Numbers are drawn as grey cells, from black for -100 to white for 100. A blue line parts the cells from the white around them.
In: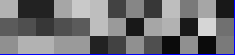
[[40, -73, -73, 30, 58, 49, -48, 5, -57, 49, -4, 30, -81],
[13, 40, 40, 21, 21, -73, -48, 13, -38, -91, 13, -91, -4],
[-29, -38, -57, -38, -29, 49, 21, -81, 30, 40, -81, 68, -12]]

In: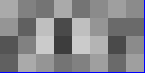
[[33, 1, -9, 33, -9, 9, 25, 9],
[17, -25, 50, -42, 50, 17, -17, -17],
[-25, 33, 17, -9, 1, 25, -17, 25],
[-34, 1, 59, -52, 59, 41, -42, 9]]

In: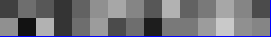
[[13, -86, 40, -59, -14, 22, -41, -14, -77, -5, -5, 22, 58, 13, 4],
[-50, -14, -32, -59, -23, 13, 31, 4, -32, 40, -23, -5, 31, 4, -41]]

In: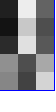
[[13, -39, 32],
[5, -48, 66],
[-66, 76, -31],
[-75, 86, -22],
[-85, 57, -39]]

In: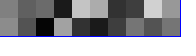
[[10, -35, -96, 27, -61, -80, -51, -8, -35, -8],
[0, -25, -16, -80, 54, 35, -61, -51, 64, 19]]

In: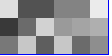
[[74, -36, -36, 3, 3, 84],
[-6, 56, -26, 56, -16, 11],
[-55, -16, 65, 21, 29, 37]]

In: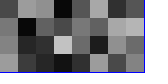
[[22, -53, -70, -86, -62, 22, -43, 3],
[3, -70, -62, 52, -16, -78, 13, -16],
[-6, -94, -24, -43, -6, -24, 32, 42],
[-43, 22, 13, -94, -33, 32, -62, -33]]
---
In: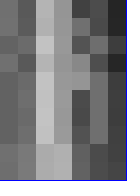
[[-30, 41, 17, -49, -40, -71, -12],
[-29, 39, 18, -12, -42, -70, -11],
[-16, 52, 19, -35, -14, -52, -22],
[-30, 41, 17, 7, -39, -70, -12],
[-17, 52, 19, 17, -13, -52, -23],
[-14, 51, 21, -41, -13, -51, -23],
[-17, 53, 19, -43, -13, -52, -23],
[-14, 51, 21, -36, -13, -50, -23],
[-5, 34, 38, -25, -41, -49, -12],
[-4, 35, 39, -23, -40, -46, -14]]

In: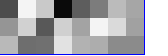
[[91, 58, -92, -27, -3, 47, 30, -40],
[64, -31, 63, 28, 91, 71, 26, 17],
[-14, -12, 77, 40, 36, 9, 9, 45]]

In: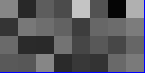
[[-69, -27, -41, 54, -36, -96, 38, 5],
[-6, -14, -23, -52, -19, -15, -3, -59],
[-67, -68, -10, -45, -31, -44, -20, -17],
[-32, 5, -67, -56, -60, -18, -4, -30]]

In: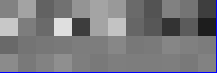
[[28, -23, -11, 16, 29, 20, -17, -35, 1, -9, -51, 2],
[-2, -17, 75, -52, 29, 53, -20, -32, -60, -29, -77, 57],
[-9, -7, -5, -2, -2, 6, -6, -4, 5, 0, -3, -18],
[-5, 2, 12, -1, -5, -1, -2, -2, -1, -5, 2, 9]]

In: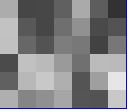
[[-45, -44, -25, 33, -27, -61, 35],
[-31, -45, -13, 14, -42, -35, 52],
[-19, -35, -2, -6, -48, -7, 51],
[51, 46, 21, -12, 47, 46, -41],
[44, 57, 37, -34, 25, 80, -25],
[4, 13, 30, -33, -35, 57, 37]]

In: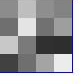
[[49, 11, 3, 10],
[79, -11, 24, -13],
[-4, -62, -64, 57],
[-13, 29, 85, -49]]
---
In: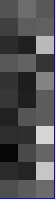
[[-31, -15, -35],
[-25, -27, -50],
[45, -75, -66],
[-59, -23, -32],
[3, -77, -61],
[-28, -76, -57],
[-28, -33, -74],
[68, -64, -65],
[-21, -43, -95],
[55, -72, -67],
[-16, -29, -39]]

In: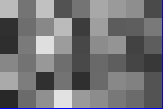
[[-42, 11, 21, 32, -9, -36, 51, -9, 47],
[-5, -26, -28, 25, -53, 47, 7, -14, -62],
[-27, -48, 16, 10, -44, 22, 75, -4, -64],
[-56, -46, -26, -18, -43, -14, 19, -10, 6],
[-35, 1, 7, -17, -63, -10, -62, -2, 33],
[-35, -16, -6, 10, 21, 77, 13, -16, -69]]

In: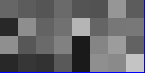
[[-28, 18, -36, -34, -17, -33, -28, -20],
[-6, -7, -21, 42, -11, -22, 11, -69],
[-23, 22, 4, -80, 1, -17, -32, 12],
[54, 8, 12, -80, -30, -61, -58, -69]]

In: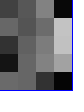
[[-94, 2, -32, -49],
[53, -15, -34, -19],
[51, -3, -24, -61],
[27, 2, -20, -84],
[-96, -61, -20, -17]]

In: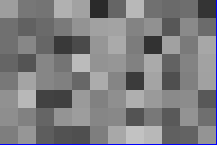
[[-59, -14, -17, -12, 44, -21, -67, 27, 39, -9, -7, 24],
[-16, 8, -32, 14, 3, 28, 26, 15, -4, -17, -24, -12],
[31, -4, 26, -61, -3, 33, 18, -42, -55, -20, 6, -12],
[27, 3, -23, 33, 1, 18, 15, 47, -9, 5, -34, -21],
[26, 0, -38, 29, -54, 4, 35, -19, 0, 5, 29, -6],
[-31, 10, 8, 21, 37, 12, 1, 21, -50, -48, 44, 14],
[-13, 15, -30, -6, -35, 7, 5, 23, 16, -21, 1, 11],
[16, -22, -25, 44, 52, 32, -1, -38, -36, -27, 18, -1]]

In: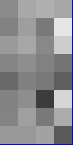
[[31, 37, 32, 8],
[80, -5, 24, 1],
[61, 7, 31, 21],
[-9, 1, 11, 5],
[-26, -5, 0, -18],
[68, -53, 11, 2],
[35, -5, 25, 3],
[-30, 27, 19, 19]]

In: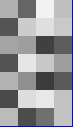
[[50, 90, -21, 39],
[58, 75, 60, -34],
[-27, -50, 24, 29],
[24, 56, 80, -35],
[-30, -54, 12, 40],
[52, 82, 73, -42],
[53, -12, -40, 47]]
